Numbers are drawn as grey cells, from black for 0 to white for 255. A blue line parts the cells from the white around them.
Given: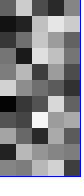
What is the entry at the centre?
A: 111
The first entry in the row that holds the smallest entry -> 4
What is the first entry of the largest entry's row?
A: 83
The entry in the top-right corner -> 133
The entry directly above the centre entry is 62
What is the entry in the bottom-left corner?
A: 133
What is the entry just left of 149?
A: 184
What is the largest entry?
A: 245
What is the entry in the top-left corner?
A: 98
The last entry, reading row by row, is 62
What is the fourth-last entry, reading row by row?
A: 125
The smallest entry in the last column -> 49
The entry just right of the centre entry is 91
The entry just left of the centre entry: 141
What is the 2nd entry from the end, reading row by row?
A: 210
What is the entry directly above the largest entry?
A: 83

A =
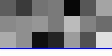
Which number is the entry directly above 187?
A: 7
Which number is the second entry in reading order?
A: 58
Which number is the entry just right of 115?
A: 122
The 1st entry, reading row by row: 93
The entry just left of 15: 143
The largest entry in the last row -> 224

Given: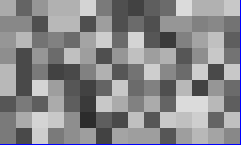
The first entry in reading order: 171
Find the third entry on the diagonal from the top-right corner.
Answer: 164
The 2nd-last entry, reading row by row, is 164
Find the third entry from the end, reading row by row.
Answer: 184
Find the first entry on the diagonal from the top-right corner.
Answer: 200
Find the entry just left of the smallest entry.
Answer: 142
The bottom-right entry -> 136
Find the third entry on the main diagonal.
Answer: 115
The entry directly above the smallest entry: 58
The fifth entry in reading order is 177
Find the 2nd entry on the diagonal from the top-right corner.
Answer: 136
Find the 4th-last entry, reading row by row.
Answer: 158
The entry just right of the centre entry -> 115
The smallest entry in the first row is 66
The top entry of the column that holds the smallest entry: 212
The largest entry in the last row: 206
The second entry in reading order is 100
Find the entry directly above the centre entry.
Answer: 150
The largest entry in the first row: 219
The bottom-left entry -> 122
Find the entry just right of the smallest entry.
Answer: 94
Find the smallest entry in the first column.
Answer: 86
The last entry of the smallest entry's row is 192

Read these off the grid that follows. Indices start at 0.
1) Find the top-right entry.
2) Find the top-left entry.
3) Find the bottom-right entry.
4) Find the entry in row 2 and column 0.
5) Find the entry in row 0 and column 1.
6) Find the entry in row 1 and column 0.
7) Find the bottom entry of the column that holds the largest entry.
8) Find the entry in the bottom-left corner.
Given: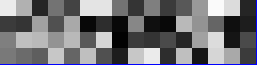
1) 37
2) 235
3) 59
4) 127
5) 177
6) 59
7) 214
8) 121

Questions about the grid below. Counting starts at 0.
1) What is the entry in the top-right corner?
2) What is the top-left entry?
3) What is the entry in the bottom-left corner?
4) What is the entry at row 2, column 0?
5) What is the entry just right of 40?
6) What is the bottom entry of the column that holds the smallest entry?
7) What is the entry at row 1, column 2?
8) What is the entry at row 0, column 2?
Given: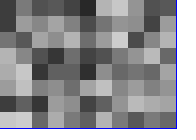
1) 88
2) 61
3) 199
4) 116
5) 180
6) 96
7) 135
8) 81

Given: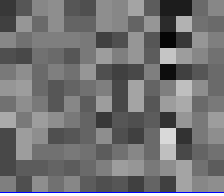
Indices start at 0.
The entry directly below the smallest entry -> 197
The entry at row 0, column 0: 56
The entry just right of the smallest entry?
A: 56
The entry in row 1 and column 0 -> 64
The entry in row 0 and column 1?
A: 86
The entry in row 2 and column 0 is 135
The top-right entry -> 135
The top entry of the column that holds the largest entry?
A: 28
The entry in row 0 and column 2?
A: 135
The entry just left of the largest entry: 106
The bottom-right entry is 142
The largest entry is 217
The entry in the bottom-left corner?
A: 127
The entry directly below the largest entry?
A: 191
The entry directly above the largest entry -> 50

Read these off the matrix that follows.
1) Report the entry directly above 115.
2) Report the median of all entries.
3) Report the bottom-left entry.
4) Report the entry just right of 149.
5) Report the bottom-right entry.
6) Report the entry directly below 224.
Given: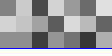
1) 218
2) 149
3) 143
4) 115
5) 175
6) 99

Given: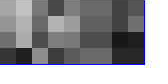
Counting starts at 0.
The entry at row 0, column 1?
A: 193
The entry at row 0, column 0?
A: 165
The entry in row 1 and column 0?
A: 149
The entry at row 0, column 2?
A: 120
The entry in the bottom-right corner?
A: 39
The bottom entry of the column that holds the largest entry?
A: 31
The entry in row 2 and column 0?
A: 112
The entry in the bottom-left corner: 53

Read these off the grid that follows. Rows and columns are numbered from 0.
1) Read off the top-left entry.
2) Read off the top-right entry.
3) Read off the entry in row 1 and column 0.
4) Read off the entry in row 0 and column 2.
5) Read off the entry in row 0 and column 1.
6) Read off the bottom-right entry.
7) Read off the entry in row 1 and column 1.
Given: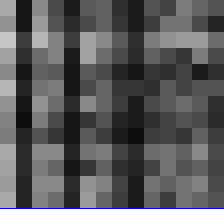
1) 168
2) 83
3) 146
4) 138
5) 22
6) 83
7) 22

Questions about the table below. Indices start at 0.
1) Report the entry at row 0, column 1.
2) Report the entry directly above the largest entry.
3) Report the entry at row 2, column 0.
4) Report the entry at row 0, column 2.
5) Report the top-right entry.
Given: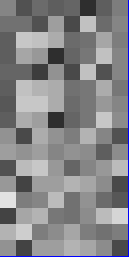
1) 81
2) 152
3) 94
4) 107
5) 125

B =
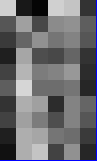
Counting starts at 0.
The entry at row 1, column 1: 160
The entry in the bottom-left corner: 17
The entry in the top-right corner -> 51
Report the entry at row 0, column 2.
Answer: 5
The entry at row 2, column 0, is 58
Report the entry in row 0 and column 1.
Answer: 24
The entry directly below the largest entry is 174
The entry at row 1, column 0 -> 86
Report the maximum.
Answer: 214
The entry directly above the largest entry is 181
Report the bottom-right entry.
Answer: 38
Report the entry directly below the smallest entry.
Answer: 72
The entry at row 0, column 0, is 208
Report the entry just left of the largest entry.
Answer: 94
